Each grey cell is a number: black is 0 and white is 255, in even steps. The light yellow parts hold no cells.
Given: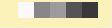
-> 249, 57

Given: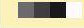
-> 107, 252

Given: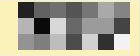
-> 33, 242

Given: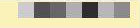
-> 204, 139

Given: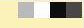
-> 185, 71

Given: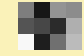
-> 126, 187

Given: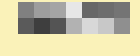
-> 128, 143
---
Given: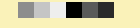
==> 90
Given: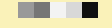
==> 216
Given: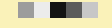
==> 91
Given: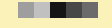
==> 71
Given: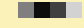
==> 64
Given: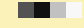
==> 193
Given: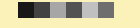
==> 192
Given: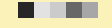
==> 103
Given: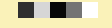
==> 116
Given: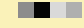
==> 217
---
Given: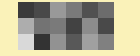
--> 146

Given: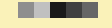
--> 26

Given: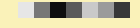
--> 15

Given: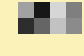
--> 194

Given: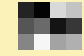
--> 163

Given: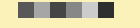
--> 69

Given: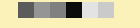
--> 128

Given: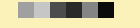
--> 77

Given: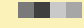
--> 201

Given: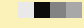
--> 131
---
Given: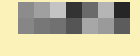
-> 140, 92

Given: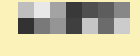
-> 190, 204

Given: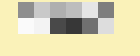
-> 142, 221

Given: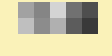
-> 162, 57

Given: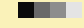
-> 11, 228

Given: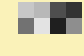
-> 199, 142

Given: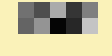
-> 113, 196

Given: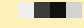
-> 239, 211

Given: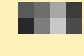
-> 90, 75

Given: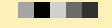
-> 165, 49
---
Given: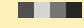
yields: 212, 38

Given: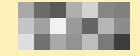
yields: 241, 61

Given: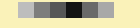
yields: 189, 19

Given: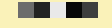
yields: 233, 8

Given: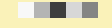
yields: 248, 62

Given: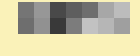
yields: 194, 57

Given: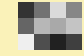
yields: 239, 33
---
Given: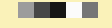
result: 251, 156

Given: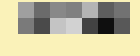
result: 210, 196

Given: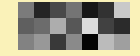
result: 220, 201

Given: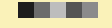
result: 189, 139

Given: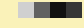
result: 208, 97

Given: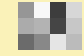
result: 248, 229

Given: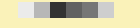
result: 235, 206

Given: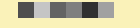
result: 197, 161

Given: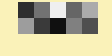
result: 239, 171
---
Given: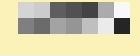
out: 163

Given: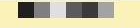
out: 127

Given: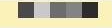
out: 74

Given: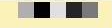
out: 175

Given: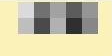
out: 190

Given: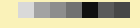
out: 141

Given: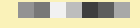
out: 241

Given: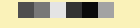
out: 120

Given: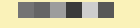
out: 101

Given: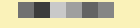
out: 60
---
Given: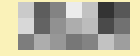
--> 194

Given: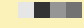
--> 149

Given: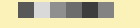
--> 61

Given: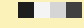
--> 213

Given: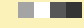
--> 87

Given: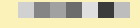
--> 59

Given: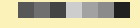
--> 139

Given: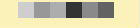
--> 138

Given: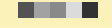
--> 219
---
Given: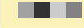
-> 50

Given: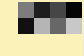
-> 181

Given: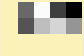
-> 190

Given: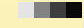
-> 131

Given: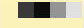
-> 13

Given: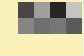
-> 111
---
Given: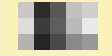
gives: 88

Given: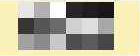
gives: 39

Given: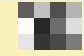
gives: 193

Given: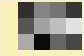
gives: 132

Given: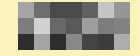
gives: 97

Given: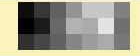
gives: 198

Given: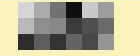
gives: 16
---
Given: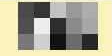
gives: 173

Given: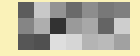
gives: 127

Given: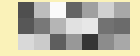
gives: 168

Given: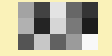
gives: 52

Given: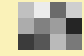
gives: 207

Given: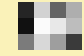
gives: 174

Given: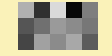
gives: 126

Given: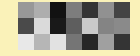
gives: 68

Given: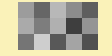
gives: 94
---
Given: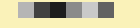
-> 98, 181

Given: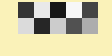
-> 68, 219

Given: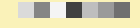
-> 112, 218

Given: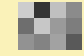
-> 139, 146

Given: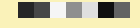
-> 99, 38

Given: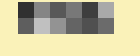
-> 169, 94

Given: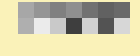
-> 105, 175

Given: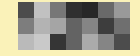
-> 153, 186

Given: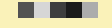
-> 172, 82
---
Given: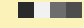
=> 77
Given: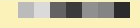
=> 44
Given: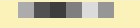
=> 150
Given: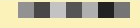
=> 117
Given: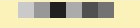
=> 115
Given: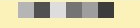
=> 60
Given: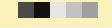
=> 160
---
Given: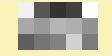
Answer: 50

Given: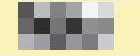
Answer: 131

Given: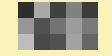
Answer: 65

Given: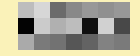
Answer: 107

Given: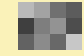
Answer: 112

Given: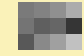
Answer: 144

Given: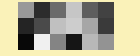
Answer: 107

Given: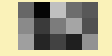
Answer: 192

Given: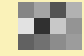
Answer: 83
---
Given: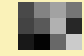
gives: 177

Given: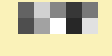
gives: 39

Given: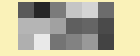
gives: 101

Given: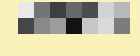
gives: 217

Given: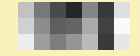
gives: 66

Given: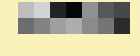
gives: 117

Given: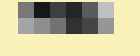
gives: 69

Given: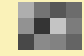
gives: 196

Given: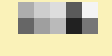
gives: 33
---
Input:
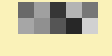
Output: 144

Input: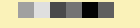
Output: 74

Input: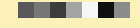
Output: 164

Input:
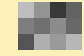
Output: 84

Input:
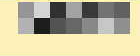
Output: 102

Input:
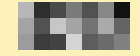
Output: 212

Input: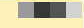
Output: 154

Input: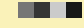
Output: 118
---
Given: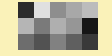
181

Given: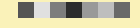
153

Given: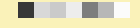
216

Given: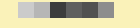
141

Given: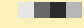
104

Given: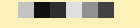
145

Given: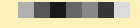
136
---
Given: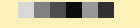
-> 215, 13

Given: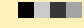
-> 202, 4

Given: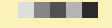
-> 222, 43

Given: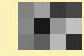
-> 192, 24

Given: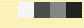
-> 245, 34

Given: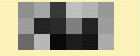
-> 191, 9

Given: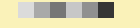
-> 219, 53
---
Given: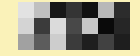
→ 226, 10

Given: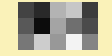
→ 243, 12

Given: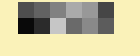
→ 198, 9

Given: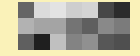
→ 227, 31

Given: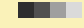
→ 218, 46

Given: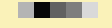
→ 217, 8

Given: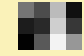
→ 243, 2

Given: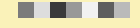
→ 241, 58

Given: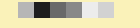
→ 236, 30

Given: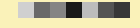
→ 208, 25
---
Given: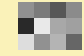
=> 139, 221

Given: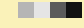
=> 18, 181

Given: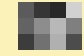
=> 209, 60

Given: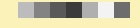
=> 109, 188

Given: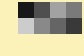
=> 122, 204

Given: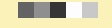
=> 200, 99
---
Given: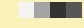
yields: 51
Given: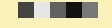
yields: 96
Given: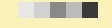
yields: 137
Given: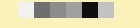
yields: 140
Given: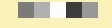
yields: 253
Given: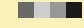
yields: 151
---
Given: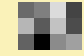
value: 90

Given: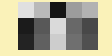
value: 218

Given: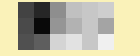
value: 178

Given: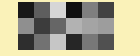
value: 178

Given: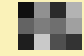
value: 125

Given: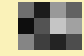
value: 83
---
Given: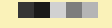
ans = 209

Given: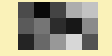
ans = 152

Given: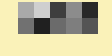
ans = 107

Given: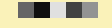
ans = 224

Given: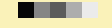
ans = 91

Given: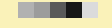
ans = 89

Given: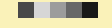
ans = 156
